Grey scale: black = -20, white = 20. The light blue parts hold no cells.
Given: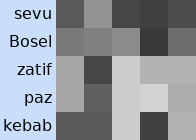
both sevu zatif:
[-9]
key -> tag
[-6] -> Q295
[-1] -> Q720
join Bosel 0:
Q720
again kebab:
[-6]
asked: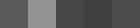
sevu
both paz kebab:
[12]
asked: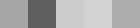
paz

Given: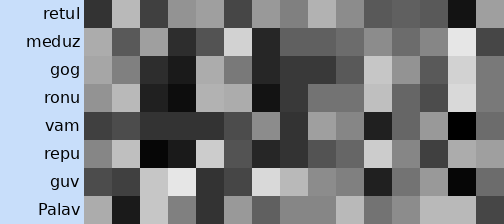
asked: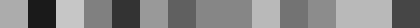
Palav
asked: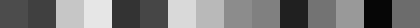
guv
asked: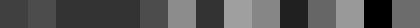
vam
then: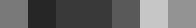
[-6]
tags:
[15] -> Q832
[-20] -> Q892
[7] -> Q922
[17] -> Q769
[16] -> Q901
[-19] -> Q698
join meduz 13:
Q901

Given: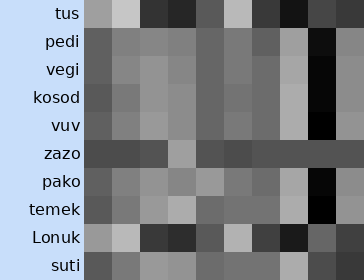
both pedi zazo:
[5]
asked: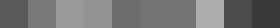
suti

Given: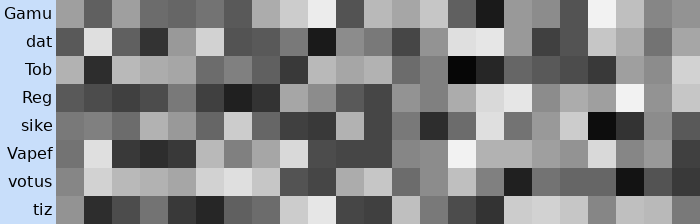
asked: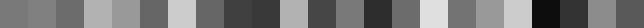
sike
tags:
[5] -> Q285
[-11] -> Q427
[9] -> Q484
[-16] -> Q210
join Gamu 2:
Q285
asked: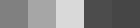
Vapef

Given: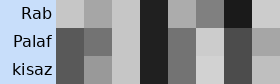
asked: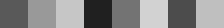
kisaz
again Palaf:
[-2]
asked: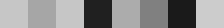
Rab

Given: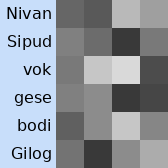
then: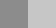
[1]
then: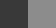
[7]
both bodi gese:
[2]

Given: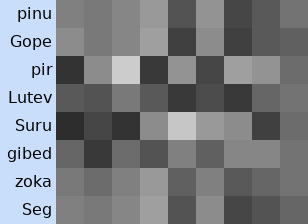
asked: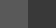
Lutev
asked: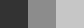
Suru

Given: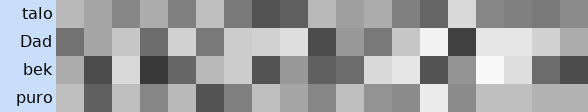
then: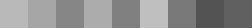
[9]
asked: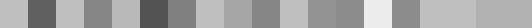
puro
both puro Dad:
[6]

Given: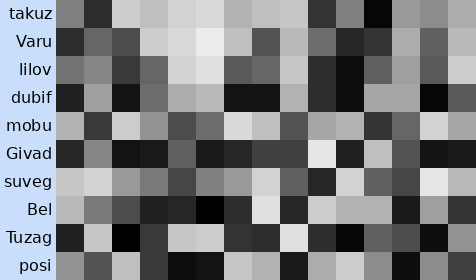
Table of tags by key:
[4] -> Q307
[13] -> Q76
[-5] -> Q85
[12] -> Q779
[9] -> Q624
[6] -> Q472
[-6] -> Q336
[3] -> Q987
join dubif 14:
Q336
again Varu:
[9]

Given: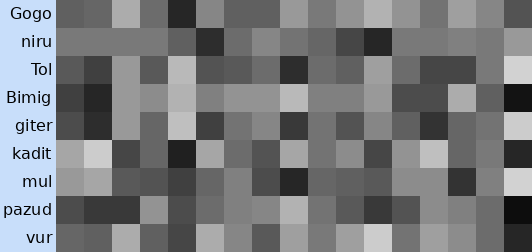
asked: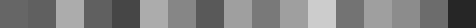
vur
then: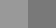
[3]
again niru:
[-1]
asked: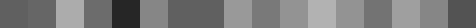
Gogo
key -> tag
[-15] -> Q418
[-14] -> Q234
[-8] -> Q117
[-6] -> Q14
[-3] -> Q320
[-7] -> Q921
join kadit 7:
Q921
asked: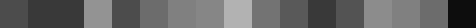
pazud

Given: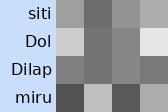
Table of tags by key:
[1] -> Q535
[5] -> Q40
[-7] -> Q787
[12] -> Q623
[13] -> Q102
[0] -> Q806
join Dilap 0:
Q806
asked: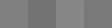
Dilap
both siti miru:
[7]

